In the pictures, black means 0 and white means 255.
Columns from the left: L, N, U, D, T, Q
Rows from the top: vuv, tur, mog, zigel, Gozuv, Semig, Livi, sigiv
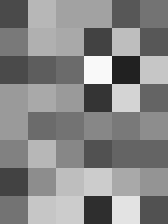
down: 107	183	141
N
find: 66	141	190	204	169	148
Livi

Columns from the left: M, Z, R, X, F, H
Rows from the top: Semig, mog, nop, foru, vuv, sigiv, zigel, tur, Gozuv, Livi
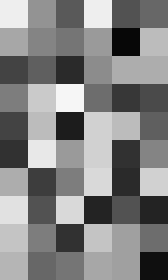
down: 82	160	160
F
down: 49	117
R
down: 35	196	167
X
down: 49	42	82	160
F
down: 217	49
R
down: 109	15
H

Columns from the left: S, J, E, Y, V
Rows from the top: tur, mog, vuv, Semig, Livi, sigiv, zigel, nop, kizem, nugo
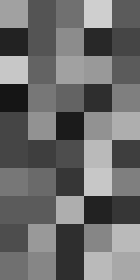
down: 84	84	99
J
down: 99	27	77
E
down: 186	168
V
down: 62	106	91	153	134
J

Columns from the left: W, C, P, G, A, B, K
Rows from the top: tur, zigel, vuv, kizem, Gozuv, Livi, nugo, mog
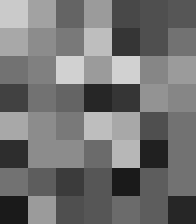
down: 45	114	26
W
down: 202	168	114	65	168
W
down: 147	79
B
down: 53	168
A

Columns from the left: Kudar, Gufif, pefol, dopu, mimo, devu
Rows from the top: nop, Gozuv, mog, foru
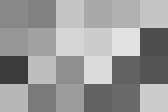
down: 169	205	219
dopu
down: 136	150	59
Kudar
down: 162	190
Gufif
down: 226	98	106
mimo

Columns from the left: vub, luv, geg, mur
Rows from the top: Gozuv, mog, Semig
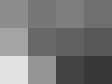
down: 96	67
geg
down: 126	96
geg
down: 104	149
luv
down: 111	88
mur

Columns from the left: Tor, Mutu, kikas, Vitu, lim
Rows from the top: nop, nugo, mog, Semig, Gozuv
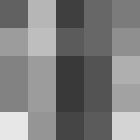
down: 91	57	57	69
kikas
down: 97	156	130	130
Tor
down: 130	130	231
Tor
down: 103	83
Vitu

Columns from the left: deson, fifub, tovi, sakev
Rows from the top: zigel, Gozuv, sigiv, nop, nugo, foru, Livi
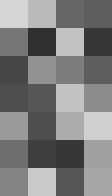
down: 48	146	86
fifub
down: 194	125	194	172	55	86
tovi
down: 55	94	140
sakev
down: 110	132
deson

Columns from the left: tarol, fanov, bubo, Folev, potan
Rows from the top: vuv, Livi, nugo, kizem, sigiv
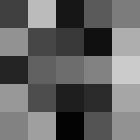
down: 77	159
fanov
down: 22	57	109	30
bubo
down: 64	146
tarol
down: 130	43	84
Folev

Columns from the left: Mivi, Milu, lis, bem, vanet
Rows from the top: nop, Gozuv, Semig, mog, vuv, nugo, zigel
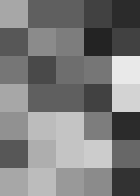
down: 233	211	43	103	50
vanet
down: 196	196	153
lis
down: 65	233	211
vanet
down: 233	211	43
vanet
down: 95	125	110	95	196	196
lis

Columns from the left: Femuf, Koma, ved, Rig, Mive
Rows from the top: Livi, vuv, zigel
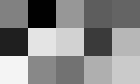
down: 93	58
Rig
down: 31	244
Femuf
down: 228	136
Koma

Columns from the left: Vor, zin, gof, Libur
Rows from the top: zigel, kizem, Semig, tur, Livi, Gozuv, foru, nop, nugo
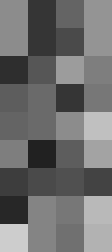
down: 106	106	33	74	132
zin
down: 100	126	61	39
Vor
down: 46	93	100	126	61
Vor
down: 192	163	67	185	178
Libur
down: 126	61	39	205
Vor

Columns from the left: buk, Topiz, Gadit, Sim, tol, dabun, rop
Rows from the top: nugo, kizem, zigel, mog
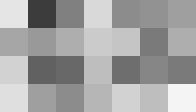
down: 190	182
Sim
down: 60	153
Topiz
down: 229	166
buk
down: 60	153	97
Topiz
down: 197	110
tol

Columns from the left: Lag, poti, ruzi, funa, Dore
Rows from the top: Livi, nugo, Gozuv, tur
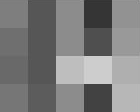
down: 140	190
ruzi
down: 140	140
ruzi
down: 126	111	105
Lag
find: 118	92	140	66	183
tur
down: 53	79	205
funa

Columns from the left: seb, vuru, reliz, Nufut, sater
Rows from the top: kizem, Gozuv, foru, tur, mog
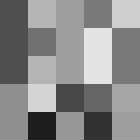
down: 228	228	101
Nufut
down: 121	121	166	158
sater
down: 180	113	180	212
vuru
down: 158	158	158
reliz
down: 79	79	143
seb
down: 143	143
seb

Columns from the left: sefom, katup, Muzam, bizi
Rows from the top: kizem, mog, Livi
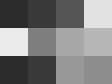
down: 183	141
bizi
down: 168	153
Muzam
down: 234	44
sefom
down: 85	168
Muzam
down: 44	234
sefom

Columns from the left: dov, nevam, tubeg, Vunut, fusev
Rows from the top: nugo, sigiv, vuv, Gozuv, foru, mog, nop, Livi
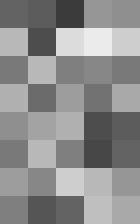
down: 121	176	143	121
dov
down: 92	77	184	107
nevam
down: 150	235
Vunut
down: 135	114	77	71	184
Vunut
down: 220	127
tubeg
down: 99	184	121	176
dov
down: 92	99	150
fusev

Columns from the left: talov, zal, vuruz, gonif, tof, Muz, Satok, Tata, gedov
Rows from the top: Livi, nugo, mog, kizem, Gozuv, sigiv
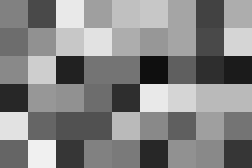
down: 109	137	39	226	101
talov
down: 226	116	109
gonif
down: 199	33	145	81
vuruz
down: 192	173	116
tof
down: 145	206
zal
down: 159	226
gonif

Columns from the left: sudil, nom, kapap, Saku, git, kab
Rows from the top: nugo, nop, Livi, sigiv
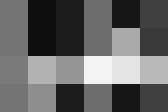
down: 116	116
sudil
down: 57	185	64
kab
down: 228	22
git
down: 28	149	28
kapap
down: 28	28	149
kapap
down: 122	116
sudil

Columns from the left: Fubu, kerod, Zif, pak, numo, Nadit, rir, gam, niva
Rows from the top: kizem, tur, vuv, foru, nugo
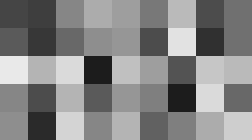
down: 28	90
pak
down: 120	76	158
Nadit
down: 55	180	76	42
kerod
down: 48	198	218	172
gam
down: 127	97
Nadit
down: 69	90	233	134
Fubu
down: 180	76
kerod

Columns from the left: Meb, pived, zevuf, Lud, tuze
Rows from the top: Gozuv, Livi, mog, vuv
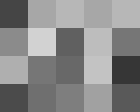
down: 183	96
zevuf
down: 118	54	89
tuze
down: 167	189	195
Lud
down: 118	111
pived

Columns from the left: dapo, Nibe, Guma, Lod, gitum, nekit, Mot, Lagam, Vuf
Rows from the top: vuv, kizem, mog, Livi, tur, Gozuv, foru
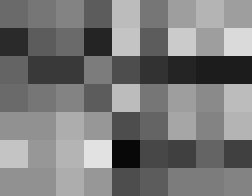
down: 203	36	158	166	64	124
Mot
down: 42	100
dapo

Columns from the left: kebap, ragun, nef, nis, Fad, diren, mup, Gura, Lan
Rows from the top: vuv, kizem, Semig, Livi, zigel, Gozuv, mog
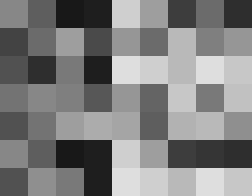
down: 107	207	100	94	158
diren
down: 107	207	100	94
diren
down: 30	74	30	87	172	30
nis
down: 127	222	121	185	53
Gura
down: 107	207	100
diren
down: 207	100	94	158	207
diren

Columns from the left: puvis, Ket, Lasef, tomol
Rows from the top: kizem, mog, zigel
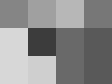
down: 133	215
puvis
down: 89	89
tomol
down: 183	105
Lasef
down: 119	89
tomol

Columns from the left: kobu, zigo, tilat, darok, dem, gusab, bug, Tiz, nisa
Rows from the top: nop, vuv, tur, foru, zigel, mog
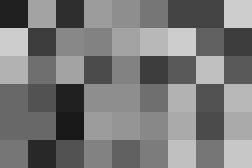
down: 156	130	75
darok
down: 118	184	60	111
gusab
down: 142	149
dem
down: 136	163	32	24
tilat
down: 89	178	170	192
bug
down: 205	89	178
bug
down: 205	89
bug

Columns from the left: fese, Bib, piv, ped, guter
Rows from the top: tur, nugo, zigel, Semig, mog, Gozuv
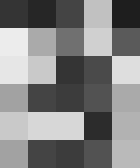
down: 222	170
guter
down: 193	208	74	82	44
ped
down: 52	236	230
fese
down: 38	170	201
Bib
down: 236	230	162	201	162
fese

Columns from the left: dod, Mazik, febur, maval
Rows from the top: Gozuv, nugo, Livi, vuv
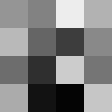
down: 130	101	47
Mazik
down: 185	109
dod
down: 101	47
Mazik

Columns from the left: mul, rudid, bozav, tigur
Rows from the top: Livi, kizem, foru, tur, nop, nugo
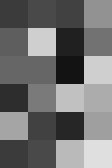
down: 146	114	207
tigur
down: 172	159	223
tigur
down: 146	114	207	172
tigur
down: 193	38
bozav
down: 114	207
tigur

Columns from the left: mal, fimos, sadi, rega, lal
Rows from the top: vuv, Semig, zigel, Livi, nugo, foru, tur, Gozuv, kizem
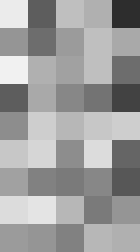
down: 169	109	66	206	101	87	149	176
lal
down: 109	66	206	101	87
lal
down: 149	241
mal
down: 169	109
lal
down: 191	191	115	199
rega
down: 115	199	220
rega

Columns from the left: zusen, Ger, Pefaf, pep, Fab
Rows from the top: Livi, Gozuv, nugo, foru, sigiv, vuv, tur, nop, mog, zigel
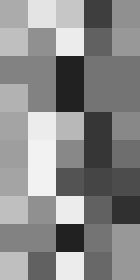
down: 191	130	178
zusen
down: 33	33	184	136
Pefaf

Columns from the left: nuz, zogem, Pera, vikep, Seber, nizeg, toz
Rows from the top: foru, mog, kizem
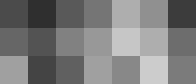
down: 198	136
Seber
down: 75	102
nuz
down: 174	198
Seber
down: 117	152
vikep

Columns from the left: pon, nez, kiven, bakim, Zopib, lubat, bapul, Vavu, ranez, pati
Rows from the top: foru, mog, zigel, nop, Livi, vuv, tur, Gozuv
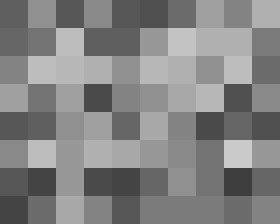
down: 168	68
Zopib
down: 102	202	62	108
ranez

